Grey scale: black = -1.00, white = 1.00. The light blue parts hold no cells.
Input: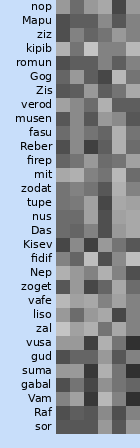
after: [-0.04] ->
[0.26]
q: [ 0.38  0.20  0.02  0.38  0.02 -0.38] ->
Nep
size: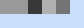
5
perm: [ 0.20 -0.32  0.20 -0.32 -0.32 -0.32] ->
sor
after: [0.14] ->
[-0.09]

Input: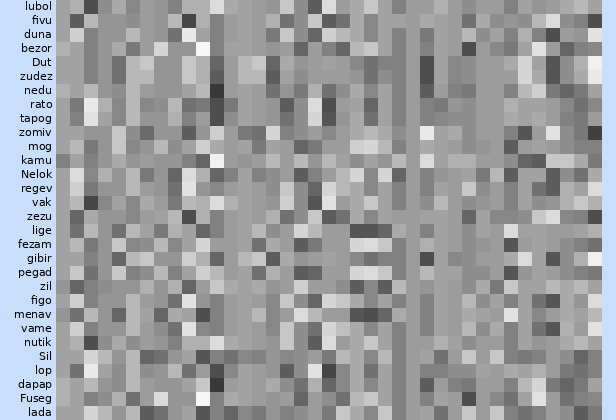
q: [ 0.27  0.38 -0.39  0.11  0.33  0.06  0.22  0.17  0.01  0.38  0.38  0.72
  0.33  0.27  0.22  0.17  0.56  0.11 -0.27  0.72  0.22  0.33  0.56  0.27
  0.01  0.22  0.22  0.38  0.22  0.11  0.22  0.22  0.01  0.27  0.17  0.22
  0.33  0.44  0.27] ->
lubol
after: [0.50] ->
[0.33]
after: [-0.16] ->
[0.17]

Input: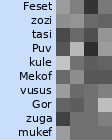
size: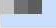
3
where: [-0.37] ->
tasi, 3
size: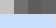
4
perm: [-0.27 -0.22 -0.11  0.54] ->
kule
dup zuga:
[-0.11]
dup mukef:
[-0.11]

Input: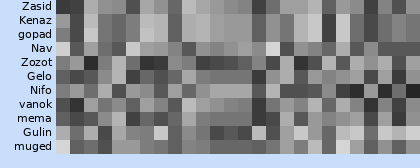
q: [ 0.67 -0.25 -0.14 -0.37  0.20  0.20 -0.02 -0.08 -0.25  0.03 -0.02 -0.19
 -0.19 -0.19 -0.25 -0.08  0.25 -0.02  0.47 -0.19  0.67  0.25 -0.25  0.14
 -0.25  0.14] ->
muged
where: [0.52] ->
gopad, 7

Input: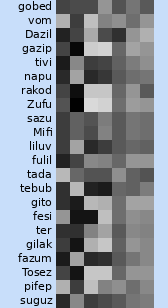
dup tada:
[-0.35]
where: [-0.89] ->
rakod, 2
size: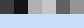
6
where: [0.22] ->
Zufu, 6
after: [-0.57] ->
[-0.30]

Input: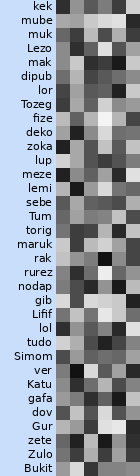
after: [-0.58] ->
[0.03]
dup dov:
[-0.35]

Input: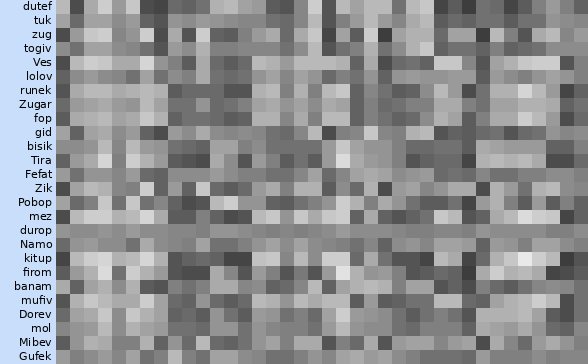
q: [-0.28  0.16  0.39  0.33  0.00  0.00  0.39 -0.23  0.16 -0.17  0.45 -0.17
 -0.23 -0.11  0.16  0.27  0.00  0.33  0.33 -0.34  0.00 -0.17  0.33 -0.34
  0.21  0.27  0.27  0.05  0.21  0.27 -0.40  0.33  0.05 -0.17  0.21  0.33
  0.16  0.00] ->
Mibev
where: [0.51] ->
kitup, 15
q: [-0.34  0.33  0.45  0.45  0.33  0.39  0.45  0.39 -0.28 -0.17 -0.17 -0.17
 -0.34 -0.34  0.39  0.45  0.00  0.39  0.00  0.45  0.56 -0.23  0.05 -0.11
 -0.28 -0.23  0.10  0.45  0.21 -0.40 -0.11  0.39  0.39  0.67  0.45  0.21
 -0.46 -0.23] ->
runek
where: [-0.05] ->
firom, 18

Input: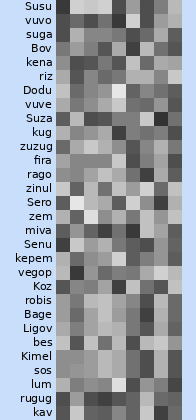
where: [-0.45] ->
lum, 9
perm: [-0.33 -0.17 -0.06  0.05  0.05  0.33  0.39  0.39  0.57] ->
riz

